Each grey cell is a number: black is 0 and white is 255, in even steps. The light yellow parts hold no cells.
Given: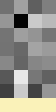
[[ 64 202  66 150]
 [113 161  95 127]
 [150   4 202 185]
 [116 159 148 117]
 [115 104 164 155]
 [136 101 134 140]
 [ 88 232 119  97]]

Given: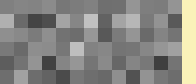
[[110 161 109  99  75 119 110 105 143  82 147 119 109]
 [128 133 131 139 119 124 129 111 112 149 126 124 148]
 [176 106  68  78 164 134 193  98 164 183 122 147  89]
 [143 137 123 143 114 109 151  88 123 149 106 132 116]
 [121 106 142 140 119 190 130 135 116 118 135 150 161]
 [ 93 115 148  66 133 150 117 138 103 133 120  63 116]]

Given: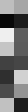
[[193  29]
 [190 166]
 [  8  28]
 [239  94]
 [197  92]
 [ 65  70]
 [ 47 209]
 [ 75 147]]

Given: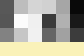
[[130 198 241 101 161  60]
 [ 88 189 213 209 166   9]
 [ 86 252 240  59 177  25]]

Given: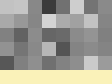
[[ 87 128 143 112 130 142 202 155]
 [194 197 136  59 113 206 116 138]
 [169 152 134 212 171 161 194 133]
 [129  98 140 102 106 139 148 128]
 [146 117 137 183  84 132 139 132]]

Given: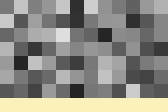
[[ 87 103  67 154 106  36 119 126  81 203  95  85]
 [121 195 127 150 198  47 206 146 121  97 153 177]
 [201  86 159 115  82  49 120 149 151  48  87 133]
 [103 134 172 178 222 115  99  37 139 135 103 134]
 [181  95  54 103 160 133 150 142  93 146  79  57]
 [154  37 193 155  90  61 120 180 164  84 122 139]
 [167 121  88 106 184 148 123 194 153  74  67 108]]

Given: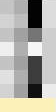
[[210 161  17 235]
 [196 175   3 220]
 [210 190   3 220]
 [196 161 117 206]
 [239 175 246 206]
 [196 161  60 206]
 [225 175  60 206]]

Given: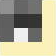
[[ 97 239 100]
 [144 102 113]
 [ 95  50  52]]
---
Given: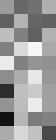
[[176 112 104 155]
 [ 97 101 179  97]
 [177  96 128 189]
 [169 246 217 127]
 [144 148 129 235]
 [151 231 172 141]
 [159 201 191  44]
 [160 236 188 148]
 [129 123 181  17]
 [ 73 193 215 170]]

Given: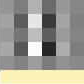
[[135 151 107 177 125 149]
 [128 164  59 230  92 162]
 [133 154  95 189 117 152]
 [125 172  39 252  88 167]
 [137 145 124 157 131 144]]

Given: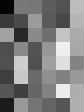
[[188  82  93 118 120   5]
 [180  71  89 155  75  59]
 [170 195 111 138  40 161]
 [167 239 150  84 137  78]
 [131 223 160  80 205  80]
 [153 129 144 106 200  62]
 [174 236 131 102  63  86]
 [175  85 100 116 153  27]]

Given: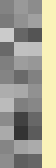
[[140 153 131]
 [160 145 122]
 [ 84 102 203]
 [191 192 105]
 [151 157 127]
 [129 106 132]
 [145 169 173]
 [135 127 187]
 [103  65 139]
 [ 91  51 170]
 [171 163 133]
 [102  95 141]]

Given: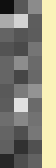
[[139  88  15]
 [ 93 211 171]
 [ 92  85 100]
 [117  74  83]
 [106 141 101]
 [104  70 101]
 [147 123  89]
 [106 225  92]
 [114 136 110]
 [119  79 100]
 [ 80  49  96]
 [ 98  78  39]]

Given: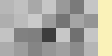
[[197 122 153 198 168 192 183]
 [148 165 116 156 202 187 174]
 [197 112 199  61 127 129 195]
 [181 139 160 150 133 157 172]]

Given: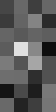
[[103  62 104  70]
 [ 43 132 100  59]
 [ 94 100  89 101]
 [ 14 136 224  92]
 [ 80 166  84 123]
 [ 82  46 109 110]
 [121  29  74  20]
 [118  62  35 105]]

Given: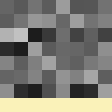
[[114  86  85 156  92 115  89 101]
 [129 115 158 103 144 151 116  93]
 [ 65  96  66 110  57  28 193 178]
 [143  92 102 104  91 159  29  43]
 [133 121  96 106 163 127  94 132]
 [ 94 166 129 147  92 131 105 100]
 [159  44  35 137  80  30  45 142]]
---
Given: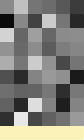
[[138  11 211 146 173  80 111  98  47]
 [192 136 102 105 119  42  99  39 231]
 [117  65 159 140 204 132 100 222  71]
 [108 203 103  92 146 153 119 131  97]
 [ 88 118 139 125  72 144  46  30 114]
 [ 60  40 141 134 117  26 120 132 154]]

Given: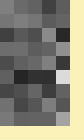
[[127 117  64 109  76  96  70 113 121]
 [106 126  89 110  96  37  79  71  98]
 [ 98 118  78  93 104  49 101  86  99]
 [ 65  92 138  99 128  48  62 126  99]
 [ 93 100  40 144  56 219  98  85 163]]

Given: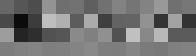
[[103  73 157 125]
 [ 86  11  36 129]
 [ 77  60  46 132]
 [147 190  82 127]
 [111 176  86 128]
 [114  92 138 132]
 [ 95 171 128 137]
 [113  63 144 126]
 [131  99  81 125]
 [117 100 192 133]
 [131 146 136 123]
 [153  52 184 120]
 [112 163  90 128]
 [119  51  91 130]]

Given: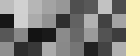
[[189  22  87 144]
 [209 208 136  45]
 [182 171  19  56]
 [163 146  25 171]
 [151  46 139 137]
 [ 79  98 104 117]
 [ 88 178 155  33]
 [194  66  83  67]
 [ 76 164  61 176]]

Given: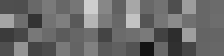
[[ 79 164  59  79]
 [ 78 110  71 148]
 [104  51 120  68]
 [122 115 107  76]
 [103 127  91 122]
 [118  89 102 100]
 [206 181 110 129]
 [135 123  68  89]
 [ 97 104 107  96]
 [167 195 111  83]
 [104  84 122  20]
 [114 118  66 104]
 [ 78 139  45  48]
 [157 112 159  70]
 [103 103 100 101]
 [107 109 101 103]]

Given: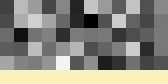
[[ 65  74 107  92 165]
 [187 173  15  88 131]
 [156 208 115 189 123]
 [ 70 165 129 111 148]
 [134 104  46 147 243]
 [ 36  39 123 181  86]
 [196   1 117  78 142]
 [154  81 121  99  29]
 [ 92 204  53 127  49]
 [195  98  78 205 113]
 [ 80  70  94  43  67]
 [136 120 121 120  83]]

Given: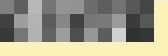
[[127  65  57]
 [ 95 158 118]
 [184 179 178]
 [117  92  98]
 [148 135 157]
 [146  66  78]
 [108 120 151]
 [ 94 122  93]
 [114 154 209]
 [ 88  59  50]
 [ 69  87  53]]
